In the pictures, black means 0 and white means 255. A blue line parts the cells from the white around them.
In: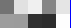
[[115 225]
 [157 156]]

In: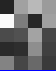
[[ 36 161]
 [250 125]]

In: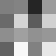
[[127 131]
 [106 213]]

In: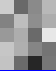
[[205 105]
 [130 190]]

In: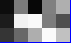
[[ 13 123]
 [ 28 242]]

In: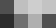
[[ 79 191]
 [ 44 111]]
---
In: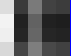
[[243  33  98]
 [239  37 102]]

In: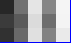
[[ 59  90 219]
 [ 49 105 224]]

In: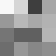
[[152 184 168]
 [117  96  96]]

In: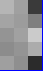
[[164 156 127]
 [148 161 203]]

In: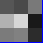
[[177 214  25]
 [123 129  44]]

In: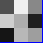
[[206 173  31]
 [ 21 184 158]]

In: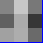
[[ 96 171  54]
 [161 173 106]]

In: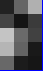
[[ 68  20  59]
 [196 106  65]]

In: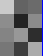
[[141  35 139]
 [132 152  45]]
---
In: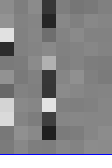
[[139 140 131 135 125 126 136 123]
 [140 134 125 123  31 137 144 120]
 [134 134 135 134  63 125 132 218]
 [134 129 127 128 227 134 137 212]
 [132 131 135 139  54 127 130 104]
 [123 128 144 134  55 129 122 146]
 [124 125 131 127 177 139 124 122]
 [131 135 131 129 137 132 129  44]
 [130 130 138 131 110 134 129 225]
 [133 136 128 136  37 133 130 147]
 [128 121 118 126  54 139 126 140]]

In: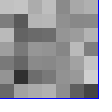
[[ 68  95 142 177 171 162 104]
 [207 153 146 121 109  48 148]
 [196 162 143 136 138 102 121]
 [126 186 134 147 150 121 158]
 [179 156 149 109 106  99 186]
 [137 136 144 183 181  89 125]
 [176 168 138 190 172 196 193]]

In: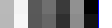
[[ 19 140  47 102  88 247 184]
 [  2 145  58 111  89 244 185]]

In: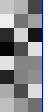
[[110 150 191]
 [221  75 171]
 [142 130  34]
 [134 133 226]
 [224  76   5]
 [ 19 213  42]
 [160 115 238]
 [ 68 178 198]]

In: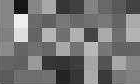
[[129 120  56 170  53  36 114 110 111  91]
 [135 168  82 164  62  51  54 154  97 100]
 [100  99 119 184 115 168 103 112 101 138]
 [180 111 170  68 177 112 181 100 222 128]
 [170 100 120 113 106 120  97 106 238 134]
 [ 67  89 103 132  64  53 168 134  20 134]]

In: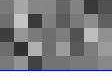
[[136 122 122 115 115  66 147 122]
 [156 125  89 156 111 176  49 109]
 [145 189  81 126 110 122 150  62]
 [ 97 141 122  91 127  58 197 112]
 [ 81  57 132 101 134 135 167 122]]

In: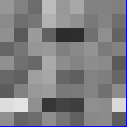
[[ 93 139 137  96 117 142 108 101 143]
 [217 141 143  62  67  54 143 227 221]
 [140 112 132 122 121 156 152 130  92]
 [102 127 131  95 102 166 159  96 103]
 [ 89 138 141 131 141 170 104 112 144]
 [130 123 147 137 128 153 150 118 101]
 [ 99 143 112  45  44  97 155  89 144]
 [110 131 121 144 155 178 118 110 138]
 [128 130 130 168 152 189 108 129 151]]
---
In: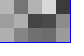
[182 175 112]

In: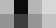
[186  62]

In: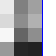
[234 141 142]

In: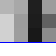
[181 156  24]

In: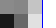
[138 104]

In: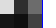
[221  15]
